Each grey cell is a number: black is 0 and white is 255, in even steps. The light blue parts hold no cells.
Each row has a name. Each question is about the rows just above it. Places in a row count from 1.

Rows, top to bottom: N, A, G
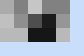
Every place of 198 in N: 3
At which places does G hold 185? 1 2 5
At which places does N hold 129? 2 4 5
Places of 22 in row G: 3 4

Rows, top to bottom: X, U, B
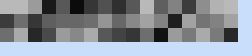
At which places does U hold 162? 11 14 17
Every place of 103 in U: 5 6 9
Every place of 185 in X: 1 2 11 17
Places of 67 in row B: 9

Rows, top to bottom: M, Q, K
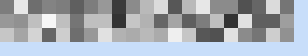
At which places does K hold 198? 1 14
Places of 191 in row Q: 3 5 7 8 16
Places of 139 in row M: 10 16 17
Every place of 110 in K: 6

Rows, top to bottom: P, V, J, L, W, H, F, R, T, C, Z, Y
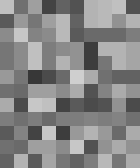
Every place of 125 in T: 1 3 5 6 8
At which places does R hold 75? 2 7 10
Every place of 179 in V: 7 10
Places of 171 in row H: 7

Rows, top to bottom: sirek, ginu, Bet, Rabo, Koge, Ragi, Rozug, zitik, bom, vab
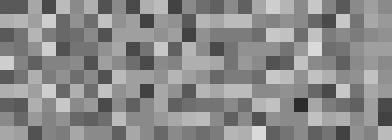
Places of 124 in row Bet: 4 16 17 18 24 26
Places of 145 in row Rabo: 3 8 18 19 20 26
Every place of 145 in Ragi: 5 12 15 22 26 28
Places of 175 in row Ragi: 3 24
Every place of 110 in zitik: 14 18 25

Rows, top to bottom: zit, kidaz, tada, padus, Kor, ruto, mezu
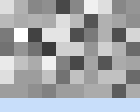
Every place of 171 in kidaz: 2 4
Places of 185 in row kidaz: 1 6
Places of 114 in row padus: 1 3
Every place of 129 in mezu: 4
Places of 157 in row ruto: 2 3 7
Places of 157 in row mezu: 1 2 5 6
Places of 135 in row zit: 3 6 9

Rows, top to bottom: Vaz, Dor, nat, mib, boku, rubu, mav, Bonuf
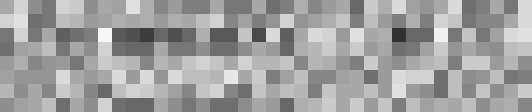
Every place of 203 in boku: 8 27 34 35
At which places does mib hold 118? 5 13 14 30
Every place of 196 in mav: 15 19 24 35
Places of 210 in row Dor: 1 16 21 32

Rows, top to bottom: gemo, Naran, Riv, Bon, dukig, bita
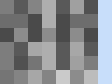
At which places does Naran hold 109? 1 2 6 7
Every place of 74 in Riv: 1 3 5 7
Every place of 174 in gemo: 4
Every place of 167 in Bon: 3 6
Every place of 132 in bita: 2 4

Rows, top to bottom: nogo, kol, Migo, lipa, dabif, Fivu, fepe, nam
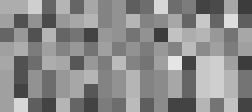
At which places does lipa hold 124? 3 9 11 17
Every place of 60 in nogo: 18
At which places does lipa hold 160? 1 4 8 16 18
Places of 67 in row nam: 4 7 13 14 18
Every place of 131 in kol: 8 11

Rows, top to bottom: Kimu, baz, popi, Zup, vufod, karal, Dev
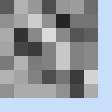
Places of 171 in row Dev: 2 3 4 7
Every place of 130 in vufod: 4 6

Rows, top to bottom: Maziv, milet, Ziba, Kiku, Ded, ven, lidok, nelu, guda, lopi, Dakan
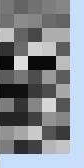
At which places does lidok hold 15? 1 2
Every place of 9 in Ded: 1 3 4
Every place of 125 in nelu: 1
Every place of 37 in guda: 1 2

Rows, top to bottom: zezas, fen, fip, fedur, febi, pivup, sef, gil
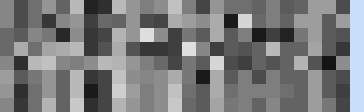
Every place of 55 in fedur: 7 11 12 25
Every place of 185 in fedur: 6 20
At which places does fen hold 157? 14 22 23 25

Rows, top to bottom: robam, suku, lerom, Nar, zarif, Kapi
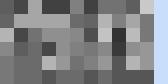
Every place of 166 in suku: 2 3 4 5 10
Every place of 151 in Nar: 11
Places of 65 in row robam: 4 5 7
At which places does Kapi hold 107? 2 3 5 6 8
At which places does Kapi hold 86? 4 7 9 10 11
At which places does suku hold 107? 6
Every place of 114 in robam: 8 9

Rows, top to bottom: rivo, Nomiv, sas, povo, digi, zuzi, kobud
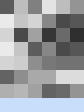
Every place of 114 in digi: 5 6
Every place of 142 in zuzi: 2

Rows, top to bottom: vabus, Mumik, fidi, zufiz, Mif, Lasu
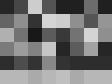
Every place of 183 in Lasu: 1 2 4 7 8
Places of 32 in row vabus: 5 6 8
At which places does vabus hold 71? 2
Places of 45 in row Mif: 1 6 7 8

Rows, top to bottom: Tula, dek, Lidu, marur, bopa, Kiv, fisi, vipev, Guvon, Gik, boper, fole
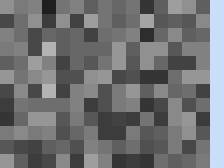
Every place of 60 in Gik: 8 9
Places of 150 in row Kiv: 1 4 8 14 15
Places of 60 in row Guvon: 8 10 12 15
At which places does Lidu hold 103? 4 6 12 15
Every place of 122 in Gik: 1 3 7 10 13
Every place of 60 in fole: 3 6 10

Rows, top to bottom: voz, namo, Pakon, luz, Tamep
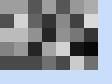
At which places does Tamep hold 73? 1 2 3 5
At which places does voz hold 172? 7
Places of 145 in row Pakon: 3 5
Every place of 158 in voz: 1 2 4
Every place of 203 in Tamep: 6

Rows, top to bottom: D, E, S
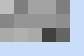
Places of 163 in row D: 3 4
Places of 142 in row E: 5
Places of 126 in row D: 2 5
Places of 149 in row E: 2 3 4
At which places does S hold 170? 1 3

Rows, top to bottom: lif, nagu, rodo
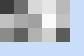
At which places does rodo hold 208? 4
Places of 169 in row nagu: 2

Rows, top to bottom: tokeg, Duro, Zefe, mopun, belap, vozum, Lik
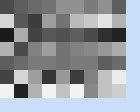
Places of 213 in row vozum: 2
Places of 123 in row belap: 3 4 6 7
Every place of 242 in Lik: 1 4 6

